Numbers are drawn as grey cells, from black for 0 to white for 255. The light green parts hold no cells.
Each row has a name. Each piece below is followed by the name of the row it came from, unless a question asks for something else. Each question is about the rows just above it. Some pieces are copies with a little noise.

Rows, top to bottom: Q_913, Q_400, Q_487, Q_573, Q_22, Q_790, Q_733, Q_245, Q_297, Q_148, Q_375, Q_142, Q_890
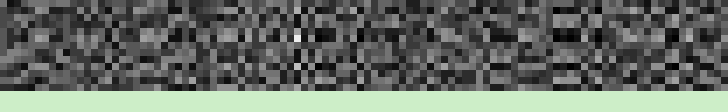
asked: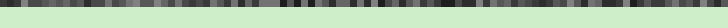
Q_375
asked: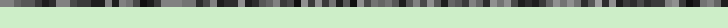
Q_297

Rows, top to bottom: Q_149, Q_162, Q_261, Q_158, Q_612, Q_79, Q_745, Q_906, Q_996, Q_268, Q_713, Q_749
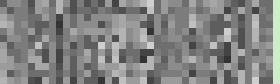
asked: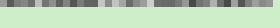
Q_745
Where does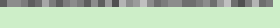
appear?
Q_79
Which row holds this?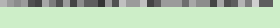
Q_749

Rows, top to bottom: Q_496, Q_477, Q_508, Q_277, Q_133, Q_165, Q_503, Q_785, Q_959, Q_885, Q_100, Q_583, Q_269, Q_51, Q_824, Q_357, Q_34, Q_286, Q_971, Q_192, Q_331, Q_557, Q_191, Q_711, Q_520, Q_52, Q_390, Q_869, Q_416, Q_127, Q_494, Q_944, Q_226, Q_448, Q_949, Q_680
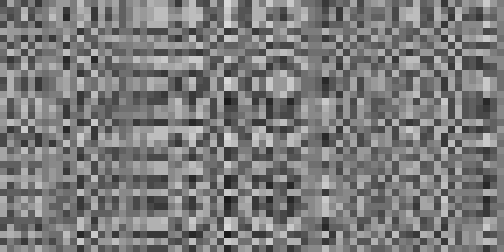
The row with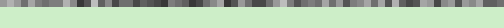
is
Q_100
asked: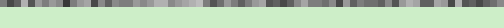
Q_520

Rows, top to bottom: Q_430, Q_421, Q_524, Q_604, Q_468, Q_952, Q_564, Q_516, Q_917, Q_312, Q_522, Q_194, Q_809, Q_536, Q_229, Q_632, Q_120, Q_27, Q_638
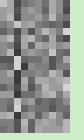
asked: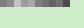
Q_604
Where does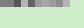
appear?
Q_27
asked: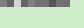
Q_632
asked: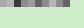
Q_120
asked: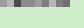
Q_524
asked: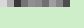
Q_430

